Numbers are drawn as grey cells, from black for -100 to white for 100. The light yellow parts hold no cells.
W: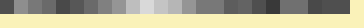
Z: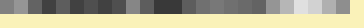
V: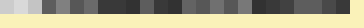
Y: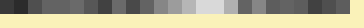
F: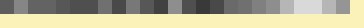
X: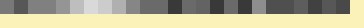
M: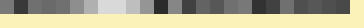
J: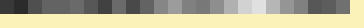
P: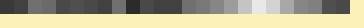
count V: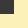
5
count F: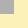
0
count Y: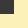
1

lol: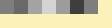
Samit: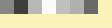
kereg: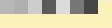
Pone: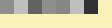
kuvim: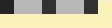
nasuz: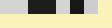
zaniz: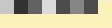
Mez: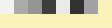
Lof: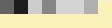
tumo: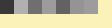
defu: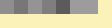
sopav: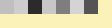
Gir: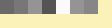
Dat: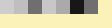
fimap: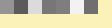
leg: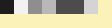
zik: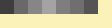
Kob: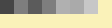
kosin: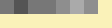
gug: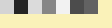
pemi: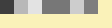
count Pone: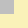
2
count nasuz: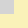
3
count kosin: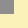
2
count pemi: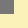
2
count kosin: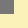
3
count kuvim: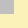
0

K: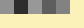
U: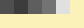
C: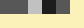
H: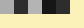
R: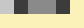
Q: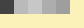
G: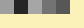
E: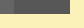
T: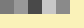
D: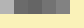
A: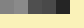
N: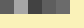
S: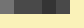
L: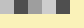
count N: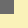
1
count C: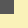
3
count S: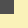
0
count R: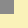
2
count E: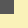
4
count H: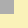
1

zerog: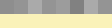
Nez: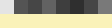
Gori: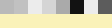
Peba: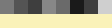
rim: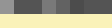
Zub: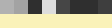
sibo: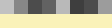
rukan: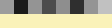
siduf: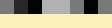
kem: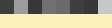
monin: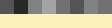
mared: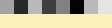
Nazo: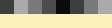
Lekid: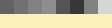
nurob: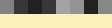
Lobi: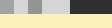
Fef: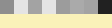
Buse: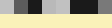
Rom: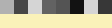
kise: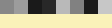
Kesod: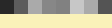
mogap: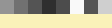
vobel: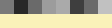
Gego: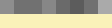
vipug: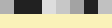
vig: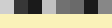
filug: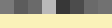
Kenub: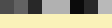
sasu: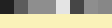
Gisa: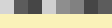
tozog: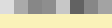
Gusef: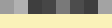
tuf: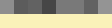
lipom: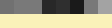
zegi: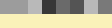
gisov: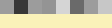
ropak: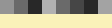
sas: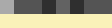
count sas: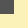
4
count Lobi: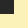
0
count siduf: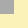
0

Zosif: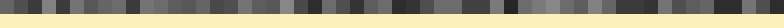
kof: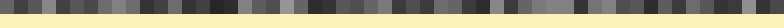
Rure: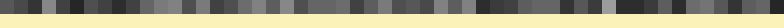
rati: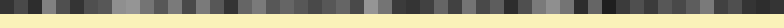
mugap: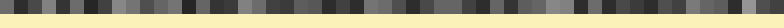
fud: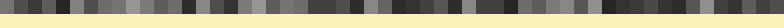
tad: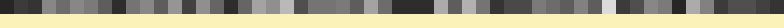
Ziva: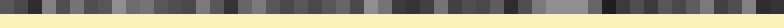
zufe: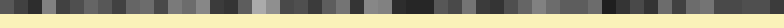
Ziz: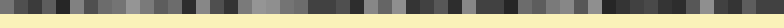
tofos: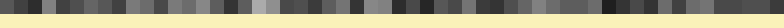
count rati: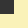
6
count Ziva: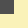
7
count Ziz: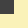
9
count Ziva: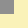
5

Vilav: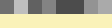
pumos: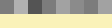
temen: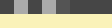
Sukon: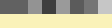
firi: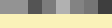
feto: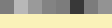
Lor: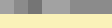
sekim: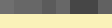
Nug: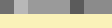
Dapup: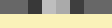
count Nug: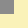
2
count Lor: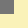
1
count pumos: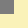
3
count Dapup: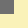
0
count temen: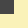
5

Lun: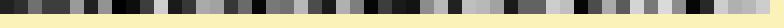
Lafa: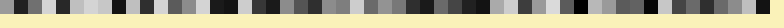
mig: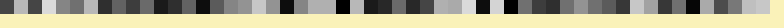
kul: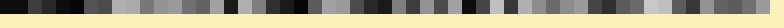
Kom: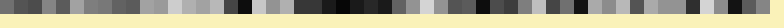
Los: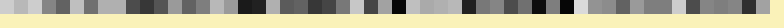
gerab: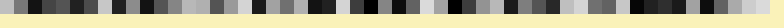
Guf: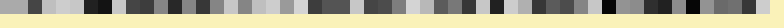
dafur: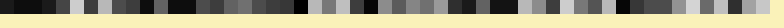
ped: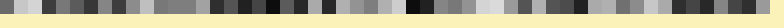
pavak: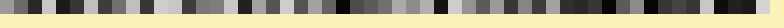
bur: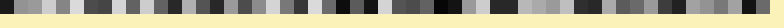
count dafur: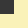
2
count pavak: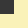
6
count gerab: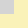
3
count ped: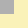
4

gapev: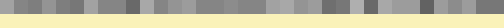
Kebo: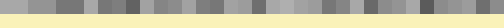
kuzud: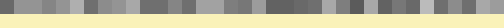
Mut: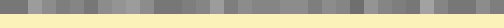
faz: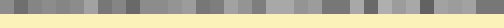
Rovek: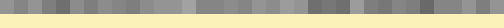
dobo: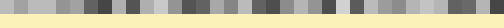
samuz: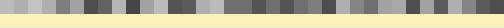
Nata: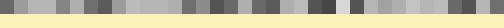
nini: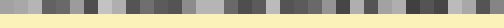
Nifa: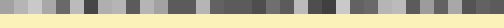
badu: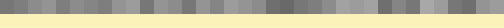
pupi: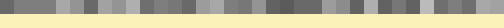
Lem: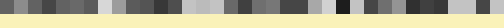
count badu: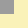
5
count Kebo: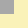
6
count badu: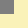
4

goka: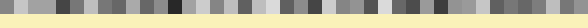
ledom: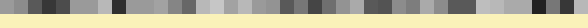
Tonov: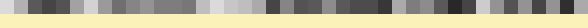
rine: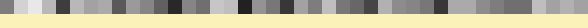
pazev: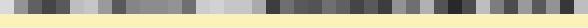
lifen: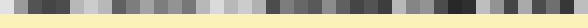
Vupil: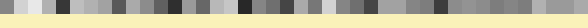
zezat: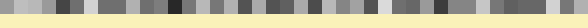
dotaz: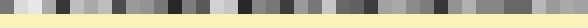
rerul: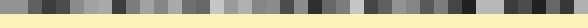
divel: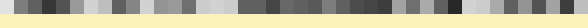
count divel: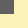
8
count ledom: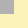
0
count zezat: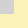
2

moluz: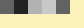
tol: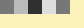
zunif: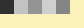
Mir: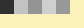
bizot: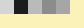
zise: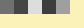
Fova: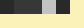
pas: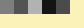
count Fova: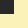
2
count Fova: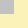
1

